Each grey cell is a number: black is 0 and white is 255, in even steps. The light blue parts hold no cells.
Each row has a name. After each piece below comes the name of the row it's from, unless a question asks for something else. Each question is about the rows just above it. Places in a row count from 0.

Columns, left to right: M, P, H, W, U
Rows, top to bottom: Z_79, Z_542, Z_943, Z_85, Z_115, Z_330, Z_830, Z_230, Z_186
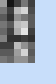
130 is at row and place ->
Z_330, 0
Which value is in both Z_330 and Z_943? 48
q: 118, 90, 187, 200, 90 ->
Z_85
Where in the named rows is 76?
Z_542, 4
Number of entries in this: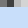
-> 4
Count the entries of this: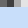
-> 4

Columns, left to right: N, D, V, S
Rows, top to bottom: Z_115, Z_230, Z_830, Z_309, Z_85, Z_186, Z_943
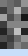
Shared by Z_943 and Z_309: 133
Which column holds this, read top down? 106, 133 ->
V
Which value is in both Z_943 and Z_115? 106
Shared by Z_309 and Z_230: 62

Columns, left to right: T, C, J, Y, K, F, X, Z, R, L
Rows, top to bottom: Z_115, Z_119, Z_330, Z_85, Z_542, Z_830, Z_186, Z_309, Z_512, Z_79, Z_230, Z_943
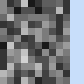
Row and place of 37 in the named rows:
Z_943, 5
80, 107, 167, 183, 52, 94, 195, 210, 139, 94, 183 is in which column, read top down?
Y
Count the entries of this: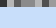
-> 8
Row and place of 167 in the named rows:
Z_85, 3
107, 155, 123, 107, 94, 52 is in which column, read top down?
L
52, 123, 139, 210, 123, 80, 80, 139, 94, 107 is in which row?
Z_512

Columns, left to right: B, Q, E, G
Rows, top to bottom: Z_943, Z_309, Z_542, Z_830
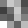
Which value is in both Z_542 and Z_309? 99
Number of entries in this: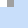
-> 2
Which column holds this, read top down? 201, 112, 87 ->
Q
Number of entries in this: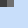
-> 2
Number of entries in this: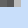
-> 3
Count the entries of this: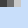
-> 3

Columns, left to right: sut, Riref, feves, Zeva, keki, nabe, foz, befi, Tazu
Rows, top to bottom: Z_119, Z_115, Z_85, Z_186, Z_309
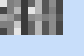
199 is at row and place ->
Z_186, 2
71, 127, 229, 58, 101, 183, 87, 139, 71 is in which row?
Z_309
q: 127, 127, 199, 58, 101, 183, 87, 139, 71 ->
Z_186
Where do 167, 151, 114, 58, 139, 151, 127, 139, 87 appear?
Z_85
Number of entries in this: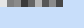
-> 9

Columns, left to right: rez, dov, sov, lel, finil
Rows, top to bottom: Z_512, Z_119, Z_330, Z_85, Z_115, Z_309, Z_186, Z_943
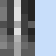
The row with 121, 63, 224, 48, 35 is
Z_119
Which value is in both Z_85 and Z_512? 63
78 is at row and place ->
Z_85, 0

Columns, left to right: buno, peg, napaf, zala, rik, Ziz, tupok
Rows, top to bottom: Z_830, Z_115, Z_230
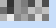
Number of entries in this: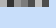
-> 7
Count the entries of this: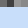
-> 4

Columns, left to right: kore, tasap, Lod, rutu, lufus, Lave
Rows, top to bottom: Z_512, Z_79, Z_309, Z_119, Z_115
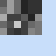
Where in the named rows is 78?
Z_119, 1
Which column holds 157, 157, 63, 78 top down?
tasap
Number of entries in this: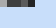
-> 5
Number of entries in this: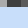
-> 4
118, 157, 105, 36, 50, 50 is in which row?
Z_79
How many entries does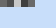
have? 5

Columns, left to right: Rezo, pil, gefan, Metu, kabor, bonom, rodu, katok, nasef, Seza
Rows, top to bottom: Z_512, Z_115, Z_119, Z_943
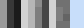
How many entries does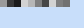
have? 10
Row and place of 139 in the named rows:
Z_512, 5
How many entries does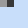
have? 2

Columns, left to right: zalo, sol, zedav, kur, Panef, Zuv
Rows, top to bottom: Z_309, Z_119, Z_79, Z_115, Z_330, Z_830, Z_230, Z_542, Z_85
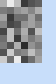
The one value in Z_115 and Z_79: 161
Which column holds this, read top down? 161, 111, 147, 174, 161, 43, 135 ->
kur
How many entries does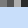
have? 4
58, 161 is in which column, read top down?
kur
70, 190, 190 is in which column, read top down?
sol
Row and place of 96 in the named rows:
Z_309, 5

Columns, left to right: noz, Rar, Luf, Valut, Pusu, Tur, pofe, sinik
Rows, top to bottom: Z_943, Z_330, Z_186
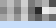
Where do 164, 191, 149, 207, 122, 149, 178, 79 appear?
Z_943
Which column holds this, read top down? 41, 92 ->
Tur
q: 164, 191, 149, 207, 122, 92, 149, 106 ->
Z_186

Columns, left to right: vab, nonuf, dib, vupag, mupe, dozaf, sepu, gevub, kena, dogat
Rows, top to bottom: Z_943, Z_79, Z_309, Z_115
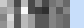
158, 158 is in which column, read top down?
mupe
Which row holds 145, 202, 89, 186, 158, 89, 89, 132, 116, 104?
Z_115
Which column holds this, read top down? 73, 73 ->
mupe
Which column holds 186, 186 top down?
vupag
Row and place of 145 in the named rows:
Z_115, 0
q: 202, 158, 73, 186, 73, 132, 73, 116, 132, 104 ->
Z_943

